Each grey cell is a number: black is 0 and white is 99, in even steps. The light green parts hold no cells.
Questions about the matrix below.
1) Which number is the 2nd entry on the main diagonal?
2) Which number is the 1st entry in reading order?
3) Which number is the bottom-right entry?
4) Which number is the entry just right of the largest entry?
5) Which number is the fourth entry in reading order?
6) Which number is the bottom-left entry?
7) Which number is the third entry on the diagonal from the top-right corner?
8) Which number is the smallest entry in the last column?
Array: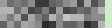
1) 70
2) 60
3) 70
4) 70
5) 43
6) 38
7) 48
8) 48

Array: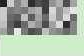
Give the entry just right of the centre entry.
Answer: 41
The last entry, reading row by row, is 52
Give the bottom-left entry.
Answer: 63
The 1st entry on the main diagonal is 13
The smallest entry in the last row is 30
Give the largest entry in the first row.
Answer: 79
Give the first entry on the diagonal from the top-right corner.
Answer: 63
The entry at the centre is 63

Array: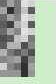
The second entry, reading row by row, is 63
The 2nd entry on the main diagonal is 19
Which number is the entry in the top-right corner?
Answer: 81
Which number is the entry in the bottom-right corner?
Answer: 58
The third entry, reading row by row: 47
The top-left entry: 42
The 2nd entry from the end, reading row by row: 19
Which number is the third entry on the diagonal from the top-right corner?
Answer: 52
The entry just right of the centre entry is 81
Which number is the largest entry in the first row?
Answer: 87
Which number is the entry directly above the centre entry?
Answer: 52
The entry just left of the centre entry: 36

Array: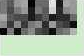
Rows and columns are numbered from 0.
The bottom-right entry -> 69
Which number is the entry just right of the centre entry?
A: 35
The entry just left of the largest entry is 41
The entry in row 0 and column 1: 35
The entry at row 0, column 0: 47
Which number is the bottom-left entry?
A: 1
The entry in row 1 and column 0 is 47
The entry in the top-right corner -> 59
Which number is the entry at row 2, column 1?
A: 35
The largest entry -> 87

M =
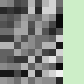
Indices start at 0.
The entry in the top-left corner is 54
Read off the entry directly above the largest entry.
4
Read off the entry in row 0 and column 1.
49
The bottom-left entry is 59
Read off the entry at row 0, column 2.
27
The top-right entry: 43
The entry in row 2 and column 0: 38
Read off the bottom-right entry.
15
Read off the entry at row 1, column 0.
15
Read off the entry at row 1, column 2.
15
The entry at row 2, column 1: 32
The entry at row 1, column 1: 21

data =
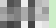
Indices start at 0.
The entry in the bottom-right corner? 87
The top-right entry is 76
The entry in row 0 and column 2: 38
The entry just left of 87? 92
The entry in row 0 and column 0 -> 81

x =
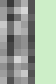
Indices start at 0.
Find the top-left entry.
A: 50
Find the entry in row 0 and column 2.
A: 50
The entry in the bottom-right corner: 38
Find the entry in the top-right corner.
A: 32
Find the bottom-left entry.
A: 67
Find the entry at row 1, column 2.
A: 72
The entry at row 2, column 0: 61

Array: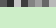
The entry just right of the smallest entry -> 77
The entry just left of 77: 18
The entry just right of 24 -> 51

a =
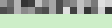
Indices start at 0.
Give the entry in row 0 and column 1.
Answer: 42
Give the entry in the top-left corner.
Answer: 59
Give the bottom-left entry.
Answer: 30
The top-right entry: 81
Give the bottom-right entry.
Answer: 20

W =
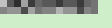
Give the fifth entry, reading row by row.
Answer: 23
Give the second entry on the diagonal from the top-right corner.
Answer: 51
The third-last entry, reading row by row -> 29
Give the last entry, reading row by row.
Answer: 45
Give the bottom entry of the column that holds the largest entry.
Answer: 51
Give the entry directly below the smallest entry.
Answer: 57
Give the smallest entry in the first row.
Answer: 18
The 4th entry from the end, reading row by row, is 57

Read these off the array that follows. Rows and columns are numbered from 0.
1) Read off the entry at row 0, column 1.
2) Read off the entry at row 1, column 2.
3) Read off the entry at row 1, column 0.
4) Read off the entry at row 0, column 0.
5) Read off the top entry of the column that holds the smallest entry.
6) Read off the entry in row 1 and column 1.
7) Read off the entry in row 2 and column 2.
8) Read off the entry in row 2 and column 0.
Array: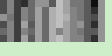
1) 51
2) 24
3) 30
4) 30
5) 6
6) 51
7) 24
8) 57
